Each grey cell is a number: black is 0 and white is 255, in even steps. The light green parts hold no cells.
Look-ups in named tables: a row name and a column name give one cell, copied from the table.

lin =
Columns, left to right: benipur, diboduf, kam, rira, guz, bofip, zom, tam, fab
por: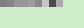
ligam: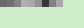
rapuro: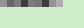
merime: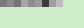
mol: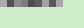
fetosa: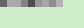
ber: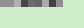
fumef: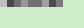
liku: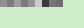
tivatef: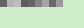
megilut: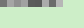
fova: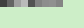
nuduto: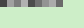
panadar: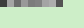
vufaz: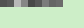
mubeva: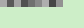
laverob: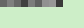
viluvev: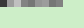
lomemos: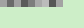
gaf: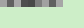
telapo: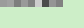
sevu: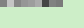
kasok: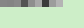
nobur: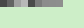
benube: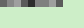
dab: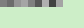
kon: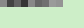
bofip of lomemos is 169
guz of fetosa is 77
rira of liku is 123
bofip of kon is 102
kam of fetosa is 168
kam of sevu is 134
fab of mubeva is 146
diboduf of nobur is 99

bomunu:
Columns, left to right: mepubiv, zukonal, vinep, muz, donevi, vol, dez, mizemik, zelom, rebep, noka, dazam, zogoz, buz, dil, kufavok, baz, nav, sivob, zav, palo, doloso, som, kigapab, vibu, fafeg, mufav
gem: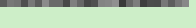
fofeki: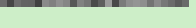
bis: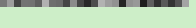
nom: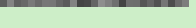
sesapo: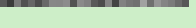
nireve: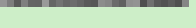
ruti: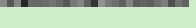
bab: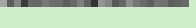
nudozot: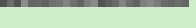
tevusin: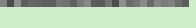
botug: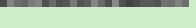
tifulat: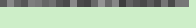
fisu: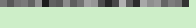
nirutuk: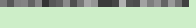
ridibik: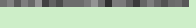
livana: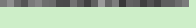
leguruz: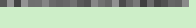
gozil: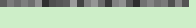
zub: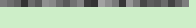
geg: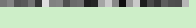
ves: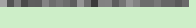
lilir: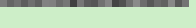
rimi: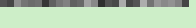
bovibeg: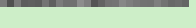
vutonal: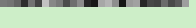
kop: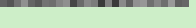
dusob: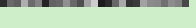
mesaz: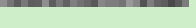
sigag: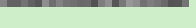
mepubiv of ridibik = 112
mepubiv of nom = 94
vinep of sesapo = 122
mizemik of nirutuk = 87
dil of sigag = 125
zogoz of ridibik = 121
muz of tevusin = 95
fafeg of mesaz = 91
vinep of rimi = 143
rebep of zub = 89
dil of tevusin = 89
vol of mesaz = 96
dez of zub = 144
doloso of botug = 90
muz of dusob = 174
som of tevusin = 134
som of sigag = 117
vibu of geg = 79
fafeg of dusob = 130

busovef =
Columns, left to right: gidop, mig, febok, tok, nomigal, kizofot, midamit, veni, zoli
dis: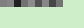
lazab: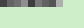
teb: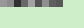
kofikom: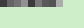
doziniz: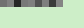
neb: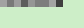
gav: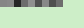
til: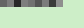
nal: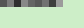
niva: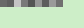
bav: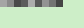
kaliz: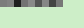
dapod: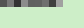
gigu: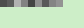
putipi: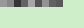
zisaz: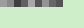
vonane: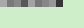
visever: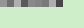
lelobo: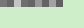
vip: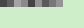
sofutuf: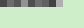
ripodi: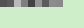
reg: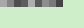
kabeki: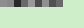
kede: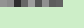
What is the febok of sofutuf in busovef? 87
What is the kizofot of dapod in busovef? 97
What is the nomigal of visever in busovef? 137
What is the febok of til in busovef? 40
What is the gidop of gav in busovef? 134
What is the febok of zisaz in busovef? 63
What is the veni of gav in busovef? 79
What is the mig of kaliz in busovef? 130
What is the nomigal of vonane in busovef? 163

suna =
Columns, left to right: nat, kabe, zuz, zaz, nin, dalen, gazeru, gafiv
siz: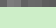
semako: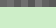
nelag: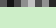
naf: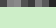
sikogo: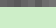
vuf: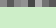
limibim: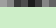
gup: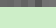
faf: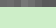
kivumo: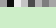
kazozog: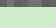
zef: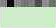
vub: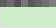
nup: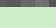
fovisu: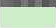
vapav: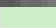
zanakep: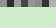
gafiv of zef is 110
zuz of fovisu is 95
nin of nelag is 194
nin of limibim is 28
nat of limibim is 159
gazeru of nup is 110
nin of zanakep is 149
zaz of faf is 119
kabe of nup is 88
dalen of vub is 100
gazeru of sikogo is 109
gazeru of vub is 110
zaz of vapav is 107
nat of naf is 71
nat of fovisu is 109
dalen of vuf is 176
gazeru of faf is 90
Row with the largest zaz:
kivumo

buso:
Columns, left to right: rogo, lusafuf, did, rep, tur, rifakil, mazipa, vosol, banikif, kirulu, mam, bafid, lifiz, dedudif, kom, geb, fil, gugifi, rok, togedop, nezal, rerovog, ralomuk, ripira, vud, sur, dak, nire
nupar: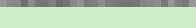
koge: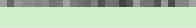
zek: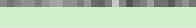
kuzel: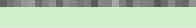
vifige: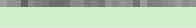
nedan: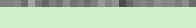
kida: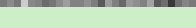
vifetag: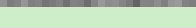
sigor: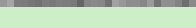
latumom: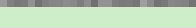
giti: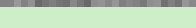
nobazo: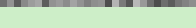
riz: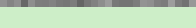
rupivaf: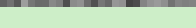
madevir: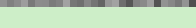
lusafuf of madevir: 128
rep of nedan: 110
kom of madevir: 100
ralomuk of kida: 90
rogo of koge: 155
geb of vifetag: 140
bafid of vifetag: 127
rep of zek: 143
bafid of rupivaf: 145
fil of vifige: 138
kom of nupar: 141
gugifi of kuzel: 127
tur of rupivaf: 118
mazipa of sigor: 124
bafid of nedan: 124
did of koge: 148
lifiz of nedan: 109
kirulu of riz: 118
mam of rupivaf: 139
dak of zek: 143
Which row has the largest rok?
kida

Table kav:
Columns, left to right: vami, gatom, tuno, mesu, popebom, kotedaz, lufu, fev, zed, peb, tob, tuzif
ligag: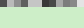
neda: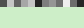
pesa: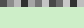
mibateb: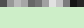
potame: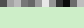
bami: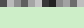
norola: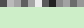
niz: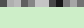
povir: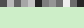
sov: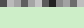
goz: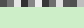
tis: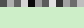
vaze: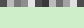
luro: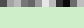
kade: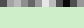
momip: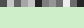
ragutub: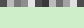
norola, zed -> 138
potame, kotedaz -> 157
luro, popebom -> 103
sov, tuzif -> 190
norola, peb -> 162
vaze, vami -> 79
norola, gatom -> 186
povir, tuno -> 99
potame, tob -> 108
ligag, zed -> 167
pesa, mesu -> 48
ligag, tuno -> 143
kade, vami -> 79
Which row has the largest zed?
goz

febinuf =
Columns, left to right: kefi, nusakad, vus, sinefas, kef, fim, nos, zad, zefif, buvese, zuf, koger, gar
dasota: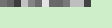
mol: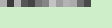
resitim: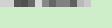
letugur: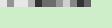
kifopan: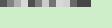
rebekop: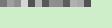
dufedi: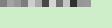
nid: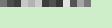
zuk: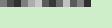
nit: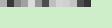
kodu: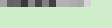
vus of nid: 62
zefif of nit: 212
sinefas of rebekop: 214
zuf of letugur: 134
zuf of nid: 84
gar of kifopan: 70
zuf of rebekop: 176
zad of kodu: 66
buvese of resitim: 130
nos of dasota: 228
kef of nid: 179
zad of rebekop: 143
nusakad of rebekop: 159
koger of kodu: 169
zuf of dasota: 190

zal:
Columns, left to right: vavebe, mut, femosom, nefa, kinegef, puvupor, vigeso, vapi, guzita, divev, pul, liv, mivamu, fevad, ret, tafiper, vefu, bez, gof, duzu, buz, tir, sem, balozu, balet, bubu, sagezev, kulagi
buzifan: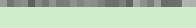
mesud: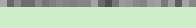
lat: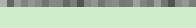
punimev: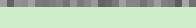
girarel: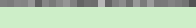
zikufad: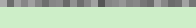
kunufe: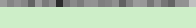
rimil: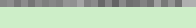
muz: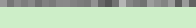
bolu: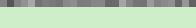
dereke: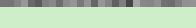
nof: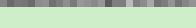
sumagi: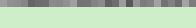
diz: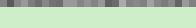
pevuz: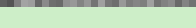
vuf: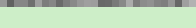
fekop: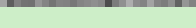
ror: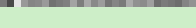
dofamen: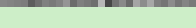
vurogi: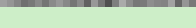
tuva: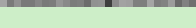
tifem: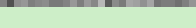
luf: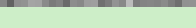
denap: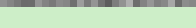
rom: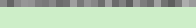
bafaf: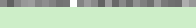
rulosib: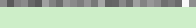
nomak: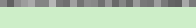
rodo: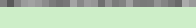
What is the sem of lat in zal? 154
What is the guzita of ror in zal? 121
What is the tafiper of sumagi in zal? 98
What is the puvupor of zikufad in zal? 133
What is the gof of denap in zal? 175
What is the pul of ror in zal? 163
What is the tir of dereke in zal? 134
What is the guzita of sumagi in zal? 136
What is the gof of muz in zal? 134
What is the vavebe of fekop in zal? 165
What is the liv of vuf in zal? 152
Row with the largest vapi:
nomak

